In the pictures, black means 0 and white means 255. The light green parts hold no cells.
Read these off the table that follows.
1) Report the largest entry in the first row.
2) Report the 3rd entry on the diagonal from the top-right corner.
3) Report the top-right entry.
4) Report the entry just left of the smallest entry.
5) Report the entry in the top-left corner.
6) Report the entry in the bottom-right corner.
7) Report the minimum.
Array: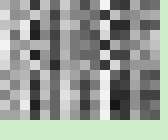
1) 243
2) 151
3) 110
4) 234
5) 182
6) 90
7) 22

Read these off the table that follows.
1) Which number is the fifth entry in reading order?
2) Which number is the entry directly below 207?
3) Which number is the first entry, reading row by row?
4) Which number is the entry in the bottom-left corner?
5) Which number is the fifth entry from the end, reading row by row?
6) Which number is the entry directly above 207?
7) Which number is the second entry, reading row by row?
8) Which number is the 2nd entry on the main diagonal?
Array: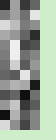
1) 123
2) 91
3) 35
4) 217
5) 132
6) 238
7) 160
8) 160

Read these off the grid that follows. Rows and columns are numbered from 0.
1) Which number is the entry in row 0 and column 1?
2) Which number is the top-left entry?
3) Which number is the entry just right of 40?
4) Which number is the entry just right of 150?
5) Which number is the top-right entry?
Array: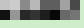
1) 204
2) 195
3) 51
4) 40
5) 73

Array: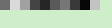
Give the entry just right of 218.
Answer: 161
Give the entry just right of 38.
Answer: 90

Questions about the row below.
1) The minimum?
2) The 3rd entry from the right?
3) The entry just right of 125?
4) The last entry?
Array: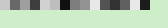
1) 16
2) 95
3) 147
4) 28

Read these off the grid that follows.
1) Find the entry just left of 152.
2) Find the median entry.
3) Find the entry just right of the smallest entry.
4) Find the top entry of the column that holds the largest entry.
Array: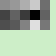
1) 141
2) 110
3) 98
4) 202

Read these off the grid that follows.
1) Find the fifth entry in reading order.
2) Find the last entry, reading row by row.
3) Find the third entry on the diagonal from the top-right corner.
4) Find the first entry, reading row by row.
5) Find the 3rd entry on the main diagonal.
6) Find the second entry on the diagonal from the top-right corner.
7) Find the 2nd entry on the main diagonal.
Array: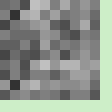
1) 180
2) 87
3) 127
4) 107
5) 127
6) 139
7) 50

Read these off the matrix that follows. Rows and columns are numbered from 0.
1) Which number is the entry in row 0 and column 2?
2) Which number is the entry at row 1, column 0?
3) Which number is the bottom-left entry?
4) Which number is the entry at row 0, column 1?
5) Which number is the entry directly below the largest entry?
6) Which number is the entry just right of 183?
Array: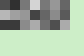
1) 120
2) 183
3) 58
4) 48
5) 68
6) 160

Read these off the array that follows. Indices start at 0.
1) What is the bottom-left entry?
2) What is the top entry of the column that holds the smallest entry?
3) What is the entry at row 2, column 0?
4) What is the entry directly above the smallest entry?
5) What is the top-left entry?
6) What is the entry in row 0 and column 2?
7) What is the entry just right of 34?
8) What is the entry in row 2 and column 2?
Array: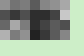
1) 177
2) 91
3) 103
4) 46
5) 145
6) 124
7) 56
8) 124

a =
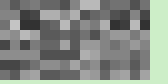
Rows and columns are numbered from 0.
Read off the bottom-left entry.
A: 114
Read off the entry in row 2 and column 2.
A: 50
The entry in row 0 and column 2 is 114
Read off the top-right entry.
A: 114
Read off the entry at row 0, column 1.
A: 90
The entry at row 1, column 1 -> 132
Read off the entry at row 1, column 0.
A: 132
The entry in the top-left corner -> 123
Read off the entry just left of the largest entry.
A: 114
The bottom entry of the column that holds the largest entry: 90
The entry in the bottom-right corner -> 163

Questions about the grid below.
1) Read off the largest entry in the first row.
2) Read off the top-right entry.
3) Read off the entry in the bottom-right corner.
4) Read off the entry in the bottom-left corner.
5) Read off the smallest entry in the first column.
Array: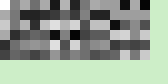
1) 254
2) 5
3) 202
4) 67
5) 46
